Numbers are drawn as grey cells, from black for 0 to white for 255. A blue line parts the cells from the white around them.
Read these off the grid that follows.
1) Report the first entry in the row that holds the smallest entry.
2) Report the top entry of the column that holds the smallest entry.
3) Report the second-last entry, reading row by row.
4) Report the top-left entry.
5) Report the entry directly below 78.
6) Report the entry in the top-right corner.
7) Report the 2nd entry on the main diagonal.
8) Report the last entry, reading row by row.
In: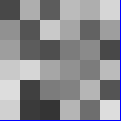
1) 208
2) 92
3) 110
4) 72
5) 166
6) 214
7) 84
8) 221

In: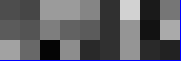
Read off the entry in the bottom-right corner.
34
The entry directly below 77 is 91
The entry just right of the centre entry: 48
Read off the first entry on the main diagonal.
77
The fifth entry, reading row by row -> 133
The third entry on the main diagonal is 5
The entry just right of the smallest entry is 141
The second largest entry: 170

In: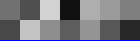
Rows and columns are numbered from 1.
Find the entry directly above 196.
79
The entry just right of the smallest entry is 174
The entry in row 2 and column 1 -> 72
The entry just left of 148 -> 93

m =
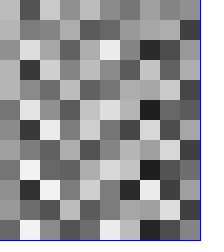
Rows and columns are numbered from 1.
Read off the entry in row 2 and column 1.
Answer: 181
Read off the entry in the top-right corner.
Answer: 144
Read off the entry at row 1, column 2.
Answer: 83
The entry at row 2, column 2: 124
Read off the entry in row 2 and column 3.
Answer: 132
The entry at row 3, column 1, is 144
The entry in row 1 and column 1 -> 188
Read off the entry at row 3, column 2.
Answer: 221
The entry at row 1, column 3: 201
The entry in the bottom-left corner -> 103
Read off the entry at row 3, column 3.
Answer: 166
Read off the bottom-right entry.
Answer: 132

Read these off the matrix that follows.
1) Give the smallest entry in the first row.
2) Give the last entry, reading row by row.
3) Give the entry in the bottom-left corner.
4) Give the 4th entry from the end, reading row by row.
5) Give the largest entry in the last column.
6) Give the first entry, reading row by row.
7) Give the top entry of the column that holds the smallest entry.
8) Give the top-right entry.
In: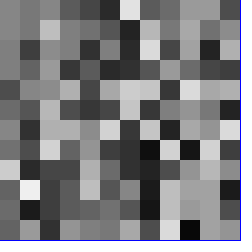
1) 42
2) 148
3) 99
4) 218
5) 218
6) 134
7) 154
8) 77

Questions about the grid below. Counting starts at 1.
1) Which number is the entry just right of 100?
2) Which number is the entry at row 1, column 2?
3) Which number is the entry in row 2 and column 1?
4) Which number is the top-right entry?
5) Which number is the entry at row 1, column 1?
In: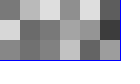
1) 157
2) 186
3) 215
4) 93
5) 121

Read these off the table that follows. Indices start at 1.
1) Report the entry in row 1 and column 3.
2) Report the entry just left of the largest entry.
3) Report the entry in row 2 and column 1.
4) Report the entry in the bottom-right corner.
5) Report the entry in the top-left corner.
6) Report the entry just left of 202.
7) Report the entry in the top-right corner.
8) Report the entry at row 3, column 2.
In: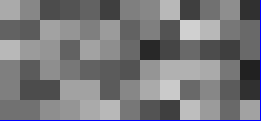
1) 76
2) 83
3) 98
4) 162
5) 170
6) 170
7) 48
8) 155

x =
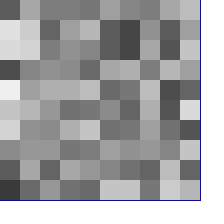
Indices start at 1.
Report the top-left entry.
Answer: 92
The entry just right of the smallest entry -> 106
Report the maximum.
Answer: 239
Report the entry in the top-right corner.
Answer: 188
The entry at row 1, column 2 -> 167
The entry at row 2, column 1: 225
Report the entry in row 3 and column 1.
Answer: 218
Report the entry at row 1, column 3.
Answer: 125
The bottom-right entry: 182
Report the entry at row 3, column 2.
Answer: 211
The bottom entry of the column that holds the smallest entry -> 58
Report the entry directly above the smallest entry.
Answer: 92
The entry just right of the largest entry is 159
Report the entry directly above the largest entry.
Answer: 77

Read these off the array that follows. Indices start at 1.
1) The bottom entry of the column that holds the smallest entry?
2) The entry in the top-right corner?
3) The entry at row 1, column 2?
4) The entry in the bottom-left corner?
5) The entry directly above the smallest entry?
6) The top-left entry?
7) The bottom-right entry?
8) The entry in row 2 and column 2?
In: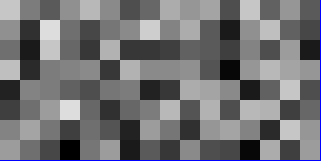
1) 0
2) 90
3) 124
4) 156
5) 63
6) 198
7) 156
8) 48

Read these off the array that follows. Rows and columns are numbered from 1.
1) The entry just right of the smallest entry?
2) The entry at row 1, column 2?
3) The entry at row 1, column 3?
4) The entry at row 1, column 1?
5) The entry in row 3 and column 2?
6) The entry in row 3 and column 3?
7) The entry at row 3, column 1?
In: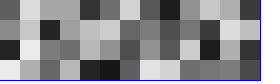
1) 95
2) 219
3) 167
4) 95
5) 234
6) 124
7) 36

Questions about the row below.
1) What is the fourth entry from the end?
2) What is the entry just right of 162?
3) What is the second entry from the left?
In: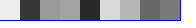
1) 217
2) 41
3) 55

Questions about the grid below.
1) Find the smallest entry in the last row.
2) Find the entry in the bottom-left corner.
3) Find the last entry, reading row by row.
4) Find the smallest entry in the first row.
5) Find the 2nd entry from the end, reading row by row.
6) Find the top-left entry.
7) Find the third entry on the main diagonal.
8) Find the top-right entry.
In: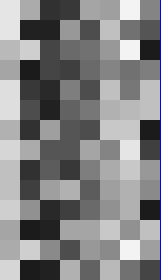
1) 27
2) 214
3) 69
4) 49
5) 113
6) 229
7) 69
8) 132

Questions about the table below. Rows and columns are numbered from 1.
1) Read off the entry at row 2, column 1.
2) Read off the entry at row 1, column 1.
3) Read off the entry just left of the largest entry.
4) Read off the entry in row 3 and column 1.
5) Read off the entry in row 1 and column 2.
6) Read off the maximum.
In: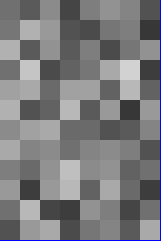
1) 118
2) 112
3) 169
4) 177
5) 90
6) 210

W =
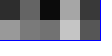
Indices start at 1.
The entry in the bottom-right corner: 86
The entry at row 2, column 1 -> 153
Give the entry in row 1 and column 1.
45

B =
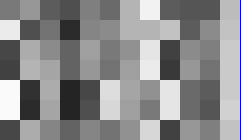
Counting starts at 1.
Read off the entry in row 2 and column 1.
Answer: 235
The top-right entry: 188
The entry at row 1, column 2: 151
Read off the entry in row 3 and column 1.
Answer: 71
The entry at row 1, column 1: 121
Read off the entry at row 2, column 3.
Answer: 114
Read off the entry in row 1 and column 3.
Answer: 92
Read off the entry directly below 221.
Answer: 215
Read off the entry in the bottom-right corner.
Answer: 194
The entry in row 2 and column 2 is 79
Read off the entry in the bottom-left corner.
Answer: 71
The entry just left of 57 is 235
